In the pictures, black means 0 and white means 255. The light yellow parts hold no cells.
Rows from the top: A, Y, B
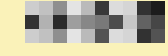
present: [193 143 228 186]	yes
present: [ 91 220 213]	no
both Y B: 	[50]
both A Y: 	[50]

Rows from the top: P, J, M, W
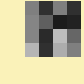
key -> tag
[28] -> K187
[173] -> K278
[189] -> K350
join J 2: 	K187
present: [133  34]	no
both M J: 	[133]
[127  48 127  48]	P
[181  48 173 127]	W
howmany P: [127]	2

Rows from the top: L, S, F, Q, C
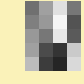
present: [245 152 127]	no
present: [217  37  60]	no
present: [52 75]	no
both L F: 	[119]
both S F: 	[152]

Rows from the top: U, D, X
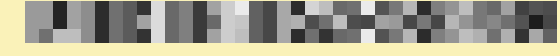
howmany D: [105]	2
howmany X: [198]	0
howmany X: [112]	5
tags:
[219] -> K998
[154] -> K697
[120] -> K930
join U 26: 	K930

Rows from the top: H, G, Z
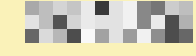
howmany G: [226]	3
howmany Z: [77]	2
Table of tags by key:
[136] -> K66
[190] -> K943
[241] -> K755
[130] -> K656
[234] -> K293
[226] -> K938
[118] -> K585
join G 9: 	K293
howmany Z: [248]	1
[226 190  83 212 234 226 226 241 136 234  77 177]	G
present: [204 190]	yes
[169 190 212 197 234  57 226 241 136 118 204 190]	H

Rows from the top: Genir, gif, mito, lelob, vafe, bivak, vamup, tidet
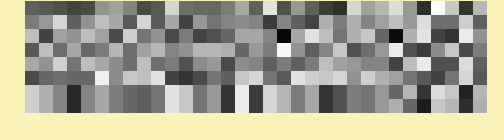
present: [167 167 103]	no
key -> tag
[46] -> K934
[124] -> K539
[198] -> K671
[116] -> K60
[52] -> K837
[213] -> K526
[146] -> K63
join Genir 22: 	K934
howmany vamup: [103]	2
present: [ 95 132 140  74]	no

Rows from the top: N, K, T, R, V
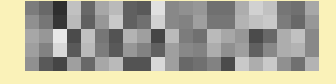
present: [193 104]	yes
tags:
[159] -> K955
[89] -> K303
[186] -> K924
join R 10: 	K955

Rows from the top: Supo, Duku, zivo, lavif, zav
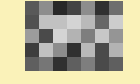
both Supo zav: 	[48]
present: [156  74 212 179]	yes
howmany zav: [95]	3
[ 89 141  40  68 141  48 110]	Supo
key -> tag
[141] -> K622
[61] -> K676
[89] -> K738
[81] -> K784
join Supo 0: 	K738
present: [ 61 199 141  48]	no

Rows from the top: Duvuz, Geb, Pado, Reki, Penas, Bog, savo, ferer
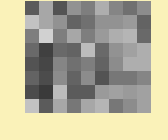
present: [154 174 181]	yes
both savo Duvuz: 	[91]
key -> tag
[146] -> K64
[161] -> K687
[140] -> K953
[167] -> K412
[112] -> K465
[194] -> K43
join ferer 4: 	K412

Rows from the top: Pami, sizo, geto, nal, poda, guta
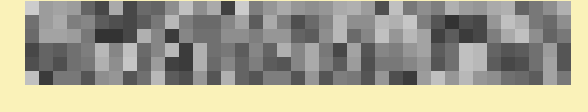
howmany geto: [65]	1
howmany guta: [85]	7
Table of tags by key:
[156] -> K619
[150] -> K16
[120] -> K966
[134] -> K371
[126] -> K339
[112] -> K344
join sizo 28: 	K339
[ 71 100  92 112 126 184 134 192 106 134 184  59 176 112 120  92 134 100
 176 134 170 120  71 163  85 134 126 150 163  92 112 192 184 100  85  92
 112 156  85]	nal
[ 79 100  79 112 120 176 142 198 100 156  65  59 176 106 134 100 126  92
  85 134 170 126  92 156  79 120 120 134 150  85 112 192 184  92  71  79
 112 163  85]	poda
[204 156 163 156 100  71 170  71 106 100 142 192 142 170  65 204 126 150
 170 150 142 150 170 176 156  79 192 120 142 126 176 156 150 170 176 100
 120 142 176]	Pami

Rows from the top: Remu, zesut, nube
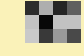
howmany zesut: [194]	3
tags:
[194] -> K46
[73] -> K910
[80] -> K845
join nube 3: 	K910

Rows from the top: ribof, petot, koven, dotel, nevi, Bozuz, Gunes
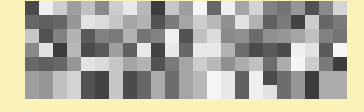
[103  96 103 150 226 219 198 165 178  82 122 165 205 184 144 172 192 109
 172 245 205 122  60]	nevi
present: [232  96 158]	no

